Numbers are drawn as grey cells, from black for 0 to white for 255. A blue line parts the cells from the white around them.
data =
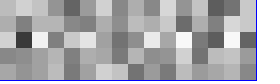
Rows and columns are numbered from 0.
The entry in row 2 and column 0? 209
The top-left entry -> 188
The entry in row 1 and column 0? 174
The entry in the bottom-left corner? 167
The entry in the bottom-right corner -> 136
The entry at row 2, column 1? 57
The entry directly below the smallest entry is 142
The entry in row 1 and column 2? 181
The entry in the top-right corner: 201
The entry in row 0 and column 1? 209
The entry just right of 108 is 174
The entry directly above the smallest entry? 128
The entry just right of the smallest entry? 241
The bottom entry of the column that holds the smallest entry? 148
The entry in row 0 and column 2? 195

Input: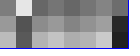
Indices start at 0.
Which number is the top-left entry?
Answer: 125
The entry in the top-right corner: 109
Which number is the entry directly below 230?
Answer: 83
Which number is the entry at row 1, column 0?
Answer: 153
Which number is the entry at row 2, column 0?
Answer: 187
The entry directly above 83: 230
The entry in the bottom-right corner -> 32

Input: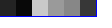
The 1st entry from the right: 55
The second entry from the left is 8
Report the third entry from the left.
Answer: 201

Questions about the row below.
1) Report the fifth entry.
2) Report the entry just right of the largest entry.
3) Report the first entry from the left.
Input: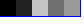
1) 154
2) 112
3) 0

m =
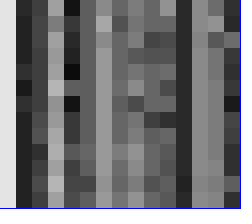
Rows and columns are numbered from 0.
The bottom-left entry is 228
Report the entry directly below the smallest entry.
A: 94
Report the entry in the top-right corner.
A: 48
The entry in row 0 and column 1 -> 41
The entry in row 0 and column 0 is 228
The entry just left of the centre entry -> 153
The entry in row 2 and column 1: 34
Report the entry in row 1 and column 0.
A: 228
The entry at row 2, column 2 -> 69
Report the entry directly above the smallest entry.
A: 34
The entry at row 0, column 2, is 63
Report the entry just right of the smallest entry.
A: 94
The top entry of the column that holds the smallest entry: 19
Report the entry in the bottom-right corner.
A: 48
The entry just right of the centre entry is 75
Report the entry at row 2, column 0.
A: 228
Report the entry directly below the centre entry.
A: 102

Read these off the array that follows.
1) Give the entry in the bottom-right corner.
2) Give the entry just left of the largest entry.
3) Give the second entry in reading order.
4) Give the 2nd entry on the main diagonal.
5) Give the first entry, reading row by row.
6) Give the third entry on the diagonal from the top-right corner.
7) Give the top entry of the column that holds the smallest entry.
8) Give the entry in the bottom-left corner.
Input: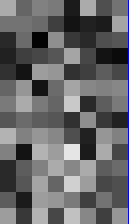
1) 150
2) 157
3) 101
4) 115
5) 171
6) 41
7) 129
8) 157

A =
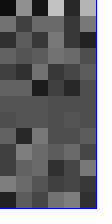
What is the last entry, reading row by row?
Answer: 48
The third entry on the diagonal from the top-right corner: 120
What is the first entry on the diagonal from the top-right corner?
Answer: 179
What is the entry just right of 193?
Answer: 40
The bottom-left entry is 34
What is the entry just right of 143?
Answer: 22
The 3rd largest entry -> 143
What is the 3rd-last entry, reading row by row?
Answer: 114
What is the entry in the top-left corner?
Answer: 15
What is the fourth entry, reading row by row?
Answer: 193
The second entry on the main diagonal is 64
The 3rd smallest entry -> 28
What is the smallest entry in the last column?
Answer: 34

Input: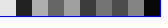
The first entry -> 230
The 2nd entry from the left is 34
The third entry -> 173
